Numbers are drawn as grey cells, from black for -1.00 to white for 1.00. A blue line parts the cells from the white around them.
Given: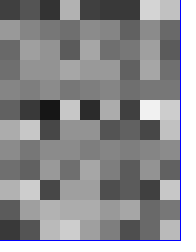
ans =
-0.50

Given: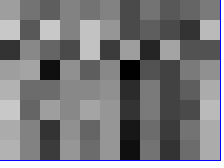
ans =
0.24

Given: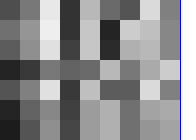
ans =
-0.39

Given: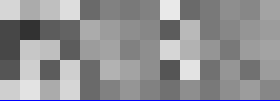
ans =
0.68

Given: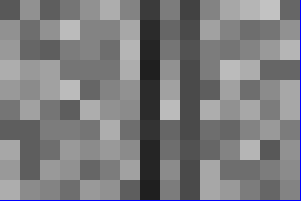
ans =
-0.31

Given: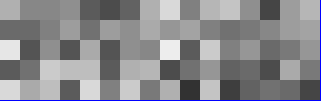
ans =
0.38

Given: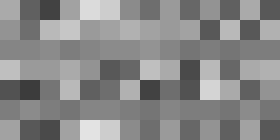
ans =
0.33

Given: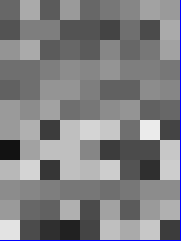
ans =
-0.19
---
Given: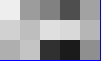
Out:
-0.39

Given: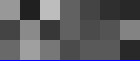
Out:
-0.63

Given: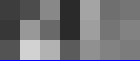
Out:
-0.13

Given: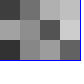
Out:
0.38

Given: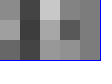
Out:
0.03

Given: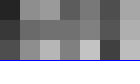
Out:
-0.39

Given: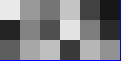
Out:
-0.49

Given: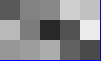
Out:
0.62
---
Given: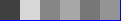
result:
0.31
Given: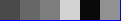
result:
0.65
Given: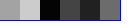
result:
-0.47
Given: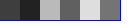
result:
-0.25
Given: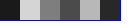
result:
-0.41
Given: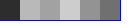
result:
0.61
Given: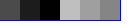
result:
0.50
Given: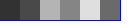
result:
0.04
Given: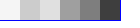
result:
0.25
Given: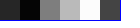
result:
0.46
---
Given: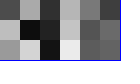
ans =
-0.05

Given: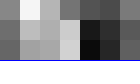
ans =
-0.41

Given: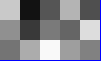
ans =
0.41

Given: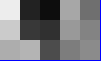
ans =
0.31

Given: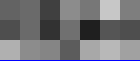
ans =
0.56

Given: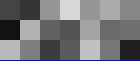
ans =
0.34

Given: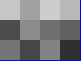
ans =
0.61

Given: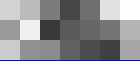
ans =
0.76
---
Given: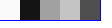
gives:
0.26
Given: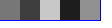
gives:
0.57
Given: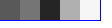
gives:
-0.71
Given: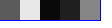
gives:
-0.93
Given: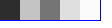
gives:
-0.08
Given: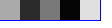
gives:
-0.05
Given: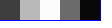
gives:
0.98
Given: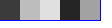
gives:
0.76
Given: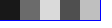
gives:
0.71
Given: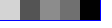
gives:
0.10
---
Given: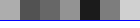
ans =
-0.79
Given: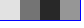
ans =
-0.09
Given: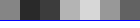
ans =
0.69
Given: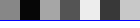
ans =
0.86
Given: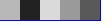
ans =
0.71
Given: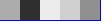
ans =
0.85
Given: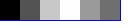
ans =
0.99
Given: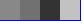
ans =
-0.11
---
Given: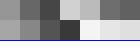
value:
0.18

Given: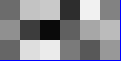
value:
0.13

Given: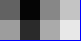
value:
-0.23

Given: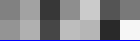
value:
0.01

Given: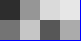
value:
-0.65

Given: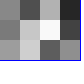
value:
-0.04

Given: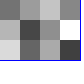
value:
0.43
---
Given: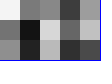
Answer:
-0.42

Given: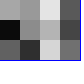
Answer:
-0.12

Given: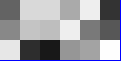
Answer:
0.99

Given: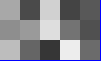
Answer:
-0.16

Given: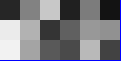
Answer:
-0.48

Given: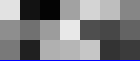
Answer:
-0.54

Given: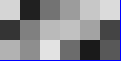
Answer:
-0.31
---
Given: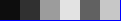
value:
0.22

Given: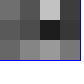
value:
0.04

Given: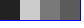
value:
-0.29

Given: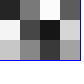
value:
0.68

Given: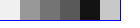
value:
0.19

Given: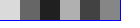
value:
0.05

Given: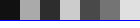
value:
0.33
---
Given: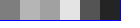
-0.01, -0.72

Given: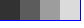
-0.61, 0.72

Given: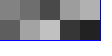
0.02, -0.73

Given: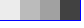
0.85, -0.49

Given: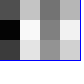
-0.38, 0.64

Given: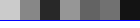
0.59, -0.85
